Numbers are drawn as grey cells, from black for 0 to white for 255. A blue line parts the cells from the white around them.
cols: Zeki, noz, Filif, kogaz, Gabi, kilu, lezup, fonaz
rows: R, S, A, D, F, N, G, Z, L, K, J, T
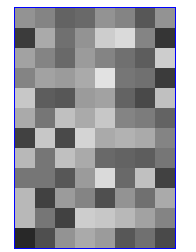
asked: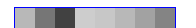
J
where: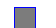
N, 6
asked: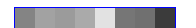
D
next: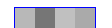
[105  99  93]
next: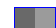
[132 112  93]
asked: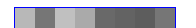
Z
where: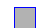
G, 5

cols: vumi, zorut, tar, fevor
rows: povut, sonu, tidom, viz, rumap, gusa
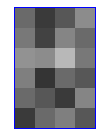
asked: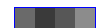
povut
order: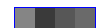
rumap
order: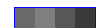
gusa
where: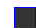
viz, 1
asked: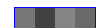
sonu
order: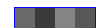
rumap
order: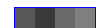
gusa

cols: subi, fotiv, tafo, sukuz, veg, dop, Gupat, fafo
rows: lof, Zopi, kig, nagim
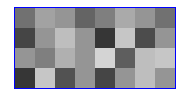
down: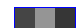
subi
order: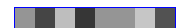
nagim
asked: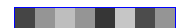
Zopi
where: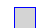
kig, 4
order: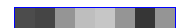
Zopi
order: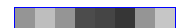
Zopi

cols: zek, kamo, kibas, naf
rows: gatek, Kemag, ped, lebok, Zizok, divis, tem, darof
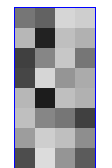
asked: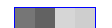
gatek
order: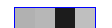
Zizok
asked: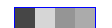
lebok
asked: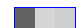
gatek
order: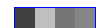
divis
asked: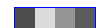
darof

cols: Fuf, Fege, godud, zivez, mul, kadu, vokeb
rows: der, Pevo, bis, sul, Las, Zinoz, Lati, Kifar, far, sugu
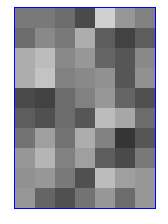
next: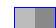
[151 101  86]
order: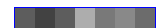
Pevo
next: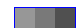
[188 159 151]
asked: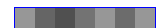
sugu
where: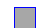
Zinoz, 5
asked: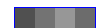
sugu
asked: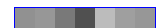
far

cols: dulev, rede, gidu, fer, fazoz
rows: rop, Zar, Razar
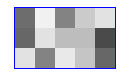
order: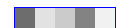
rop
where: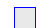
Razar, 2
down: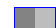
gidu
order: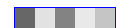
Razar
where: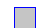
Razar, 3

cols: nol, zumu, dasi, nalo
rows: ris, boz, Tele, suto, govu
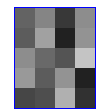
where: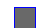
Tele, 1
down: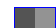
dasi
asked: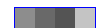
Tele
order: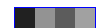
boz
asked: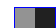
suto
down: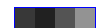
dasi
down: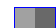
zumu

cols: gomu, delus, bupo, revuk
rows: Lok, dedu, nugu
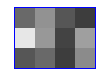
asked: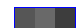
nugu
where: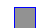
Lok, 1
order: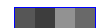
Lok
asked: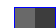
nugu
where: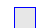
dedu, 0
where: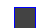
dedu, 2
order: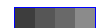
nugu

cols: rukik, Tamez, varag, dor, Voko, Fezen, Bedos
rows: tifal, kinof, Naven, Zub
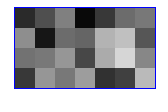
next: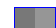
[ 71 171 214]
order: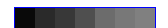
tifal

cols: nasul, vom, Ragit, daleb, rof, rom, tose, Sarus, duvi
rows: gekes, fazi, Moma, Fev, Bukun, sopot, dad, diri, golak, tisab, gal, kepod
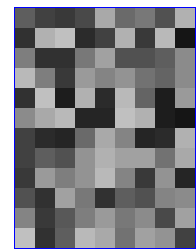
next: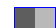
[169 114 161]
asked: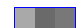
gekes
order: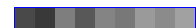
gal
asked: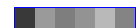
golak
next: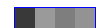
[185 132  57]
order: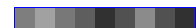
Moma
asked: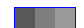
gal

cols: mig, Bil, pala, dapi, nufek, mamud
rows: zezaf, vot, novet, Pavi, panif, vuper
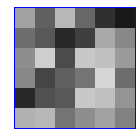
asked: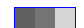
Pavi
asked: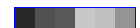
panif
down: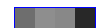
mig
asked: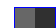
zezaf

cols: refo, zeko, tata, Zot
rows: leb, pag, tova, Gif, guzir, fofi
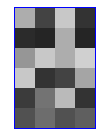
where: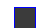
guzir, 0
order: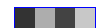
leb
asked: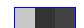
Gif
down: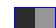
refo
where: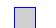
tova, 3

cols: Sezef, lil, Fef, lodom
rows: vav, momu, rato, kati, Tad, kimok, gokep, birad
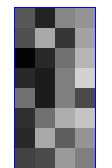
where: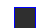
kimok, 0
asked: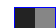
vav
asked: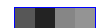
vav
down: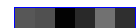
Sezef
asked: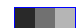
rato
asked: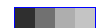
kimok

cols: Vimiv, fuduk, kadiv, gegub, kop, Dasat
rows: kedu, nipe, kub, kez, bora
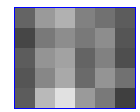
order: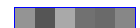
kez
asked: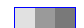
bora

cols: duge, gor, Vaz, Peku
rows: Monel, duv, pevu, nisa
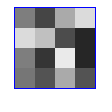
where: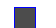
duv, 2
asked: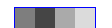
Monel
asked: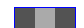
nisa

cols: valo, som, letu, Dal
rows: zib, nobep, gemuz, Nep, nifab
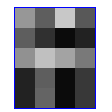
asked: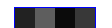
Nep
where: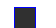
nobep, 1
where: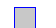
zib, 2
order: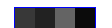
nifab
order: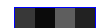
Nep
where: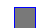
gemuz, 3
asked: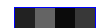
nifab

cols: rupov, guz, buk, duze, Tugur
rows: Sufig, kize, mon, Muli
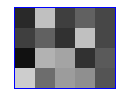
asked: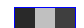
Sufig
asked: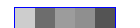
Muli
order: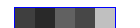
Sufig

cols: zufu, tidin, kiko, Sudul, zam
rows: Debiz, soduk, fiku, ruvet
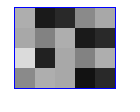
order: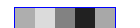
fiku
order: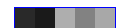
soduk
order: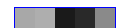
Debiz
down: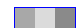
zufu
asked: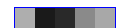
Debiz
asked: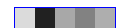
fiku

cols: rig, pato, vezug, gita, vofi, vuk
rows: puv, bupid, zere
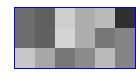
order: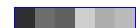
puv
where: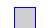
puv, 2
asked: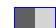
bupid
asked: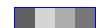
bupid
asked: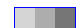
bupid

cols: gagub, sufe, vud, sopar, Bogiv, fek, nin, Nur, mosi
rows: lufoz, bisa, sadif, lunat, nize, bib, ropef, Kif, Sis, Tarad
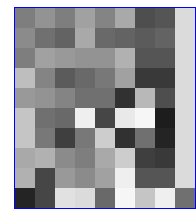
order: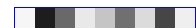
bib
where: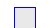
bib, 5

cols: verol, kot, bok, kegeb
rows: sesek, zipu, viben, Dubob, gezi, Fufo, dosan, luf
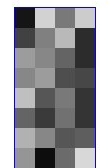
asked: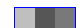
gezi
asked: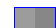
viben
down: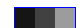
verol
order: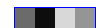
luf
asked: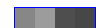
Dubob
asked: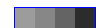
viben

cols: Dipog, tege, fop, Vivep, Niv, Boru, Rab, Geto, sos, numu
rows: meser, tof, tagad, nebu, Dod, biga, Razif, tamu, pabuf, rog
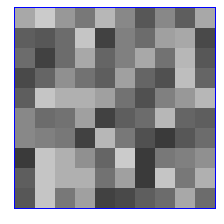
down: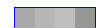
sos
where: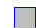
nebu, 8
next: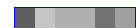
[ 58 197 120]
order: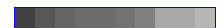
tagad
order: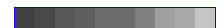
tof
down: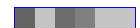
tege
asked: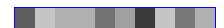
pabuf

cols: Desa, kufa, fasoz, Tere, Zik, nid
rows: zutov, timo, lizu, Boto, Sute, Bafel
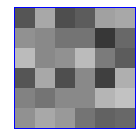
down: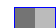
Tere
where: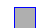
Boto, 5
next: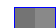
[137 181 194]
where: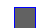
Bafel, 4

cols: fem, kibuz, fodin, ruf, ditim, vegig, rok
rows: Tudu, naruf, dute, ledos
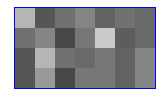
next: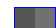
[133  99 113]
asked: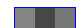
naruf
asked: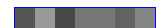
ledos
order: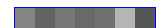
dute

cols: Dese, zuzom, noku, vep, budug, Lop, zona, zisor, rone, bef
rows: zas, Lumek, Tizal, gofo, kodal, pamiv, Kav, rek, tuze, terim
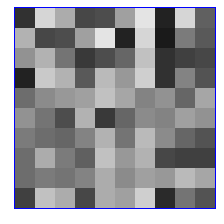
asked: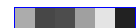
zas
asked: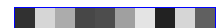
zas
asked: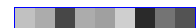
terim
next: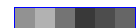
[193  49  64]
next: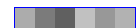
[71 64 64]

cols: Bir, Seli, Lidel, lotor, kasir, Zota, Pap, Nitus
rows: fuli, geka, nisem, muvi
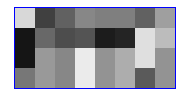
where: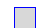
fuli, 0
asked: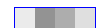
nisem
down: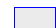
lotor
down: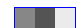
lotor
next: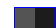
[ 36 223 188]
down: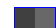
Seli
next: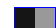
[135 235 147]

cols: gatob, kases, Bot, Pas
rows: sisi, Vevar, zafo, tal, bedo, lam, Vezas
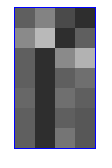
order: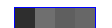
bedo
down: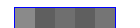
Bot
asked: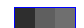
tal
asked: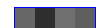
bedo
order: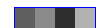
zafo
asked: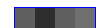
tal

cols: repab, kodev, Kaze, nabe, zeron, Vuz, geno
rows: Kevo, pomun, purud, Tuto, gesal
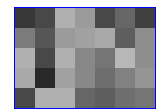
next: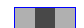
[136 117 183]
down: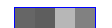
Vuz
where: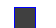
Kevo, 6
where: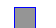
Tuto, 6
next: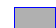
[102  94 110]
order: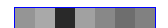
Tuto

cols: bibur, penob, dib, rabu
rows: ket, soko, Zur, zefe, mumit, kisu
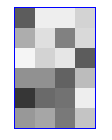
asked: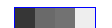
mumit
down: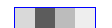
rabu
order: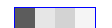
Zur
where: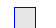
Zur, 2

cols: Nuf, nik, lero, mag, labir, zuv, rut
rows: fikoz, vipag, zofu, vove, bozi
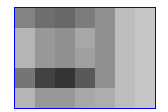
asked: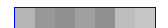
zofu
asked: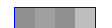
zofu
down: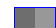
nik

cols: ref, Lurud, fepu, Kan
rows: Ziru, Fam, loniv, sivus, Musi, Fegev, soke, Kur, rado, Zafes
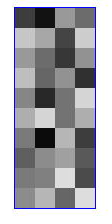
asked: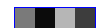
soke
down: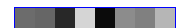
Lurud
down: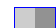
Kan
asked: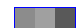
Kur

